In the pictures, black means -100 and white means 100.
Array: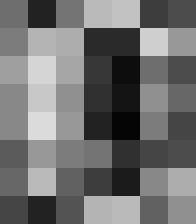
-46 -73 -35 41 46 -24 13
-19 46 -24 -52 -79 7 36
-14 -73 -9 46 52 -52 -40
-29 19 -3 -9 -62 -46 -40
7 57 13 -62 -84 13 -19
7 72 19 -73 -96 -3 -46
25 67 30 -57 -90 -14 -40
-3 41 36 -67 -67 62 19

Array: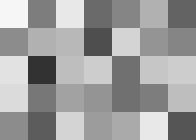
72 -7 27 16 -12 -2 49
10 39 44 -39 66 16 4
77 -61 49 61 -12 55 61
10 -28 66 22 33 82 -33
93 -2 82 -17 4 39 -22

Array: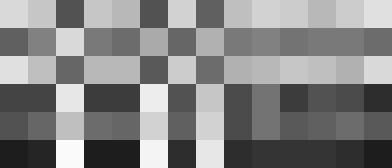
70 55 -36 55 44 -36 65 -25 50 65 60 44 60 76
76 50 -20 44 44 -30 60 -15 39 44 55 50 39 70
-36 -20 50 -15 -20 65 -25 65 -41 -10 -30 -25 -15 -30
-25 1 70 -5 -15 33 -20 39 -5 1 -10 -5 -5 -15
-47 -47 81 -53 -53 86 -36 55 -41 -10 -53 -36 -41 -65
-77 -71 96 -77 -77 91 -65 81 -65 -59 -59 -59 -65 -77

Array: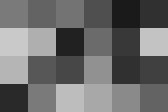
58 37 -74 -16 -56 53
42 -32 -44 14 -62 -50
-4 -22 -10 -38 -80 -62
-68 -4 48 32 8 -22

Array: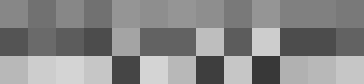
-34 -17 -28 -40 29 -23 -23 49 -28 61 -40 -40 -23
6 -11 6 -11 17 11 17 11 -5 17 0 0 -5
44 61 66 55 -46 66 44 -51 55 -56 39 44 55

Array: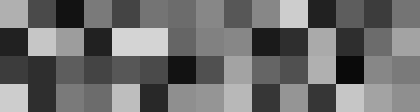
38 -42 -86 -4 -47 -9 -15 6 -32 6 61 -74 -27 -53 -9
-53 -64 -27 -47 -32 -42 -86 -37 28 -21 -37 38 -92 6 -4
61 -64 -4 -15 49 -69 12 17 44 -58 17 -58 55 28 12
-74 55 23 -74 66 66 -21 1 6 -80 -64 33 -64 -15 28

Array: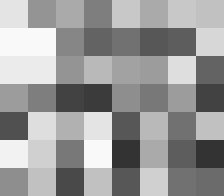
22 -1 -48 -54 11 -6 22 -48
11 51 -43 51 -32 63 -11 -16
90 63 -6 95 -60 33 -27 -60
95 95 5 -22 -11 -32 -27 69
84 84 16 45 27 22 74 -22
79 16 33 -1 57 33 57 51
-37 74 39 79 -32 45 -11 51

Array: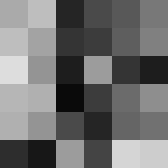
43 38 -92 -53 -16 11
73 16 -77 22 -59 -77
33 49 -71 -42 -31 -6
49 28 -59 -53 -26 0
38 16 -42 -71 -21 -11
-65 -82 22 -47 67 61
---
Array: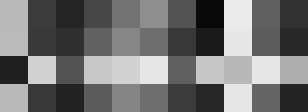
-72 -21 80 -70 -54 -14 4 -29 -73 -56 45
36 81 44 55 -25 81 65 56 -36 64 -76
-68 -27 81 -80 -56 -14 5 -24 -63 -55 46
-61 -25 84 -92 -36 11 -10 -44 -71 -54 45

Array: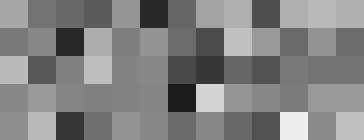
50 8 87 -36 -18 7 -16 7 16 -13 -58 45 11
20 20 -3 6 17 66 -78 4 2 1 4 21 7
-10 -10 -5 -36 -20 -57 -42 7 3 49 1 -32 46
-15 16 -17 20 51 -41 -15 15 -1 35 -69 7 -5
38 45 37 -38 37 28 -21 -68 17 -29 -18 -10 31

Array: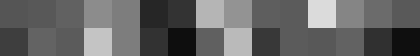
-88 -62 -23 -31 -29 -56 46 -25 -89 -61 -2 54 -29 -22 -51
-30 -16 4 72 -29 -26 15 42 -60 -70 -2 10 -24 -31 -33

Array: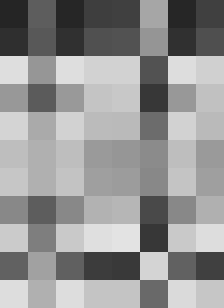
55 71 -18 54 54 73 38 73
-50 -24 66 -55 -53 -25 26 -24
73 58 -57 78 75 58 -1 59
38 7 -43 43 40 7 -27 7
25 54 7 22 25 53 38 55
21 49 9 18 21 49 38 49
46 65 -15 46 47 65 33 66
51 19 -57 57 54 20 -29 19
63 73 -36 65 65 74 18 74
-38 -62 17 -36 -37 -62 -31 -63
-50 -70 30 -50 -51 -70 -27 -71

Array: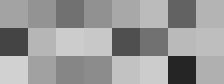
38 -71 60 52 10 5 26 64
49 46 -11 -38 57 60 43 -47
41 -23 47 32 14 -11 15 28

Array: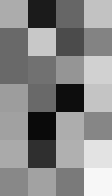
94 -4 27 7
78 38 -63 33
5 36 -92 26
54 -90 -18 23
64 17 -11 -18
3 -41 57 -18
52 -20 -79 35
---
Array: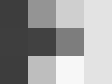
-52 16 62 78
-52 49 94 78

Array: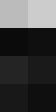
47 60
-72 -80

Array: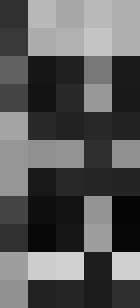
-62 44 31 45 37
-24 -83 -75 -6 -80
28 -68 -73 -68 -73
18 -81 -69 -71 -72
-62 -94 -82 24 -95
14 -73 -71 -79 -63

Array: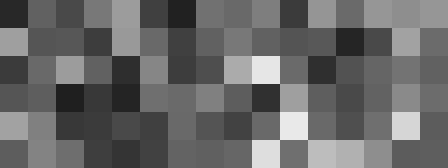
-69 -24 -43 -6 22 -50 -74 -11 -18 -1 -54 17 -17 18 11 18
-54 -18 22 -24 -64 5 -52 -39 34 80 -17 -63 -36 -21 -10 -24
27 0 -56 -54 -43 -50 -18 -34 -48 -18 83 -18 -38 -13 68 -28

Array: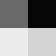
-18 -95

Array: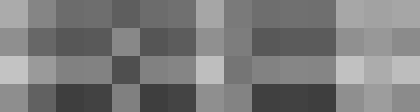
34 4 -15 -14 -26 -15 -12 30 -4 -14 -12 -13 31 27 30
53 21 1 2 -38 1 4 49 -8 2 5 4 51 35 48

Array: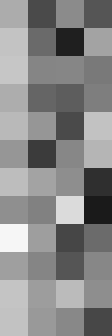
35 -42 9 -33
55 4 5 -5
45 18 -42 52
48 28 11 -63
93 24 -45 -16
54 23 47 11
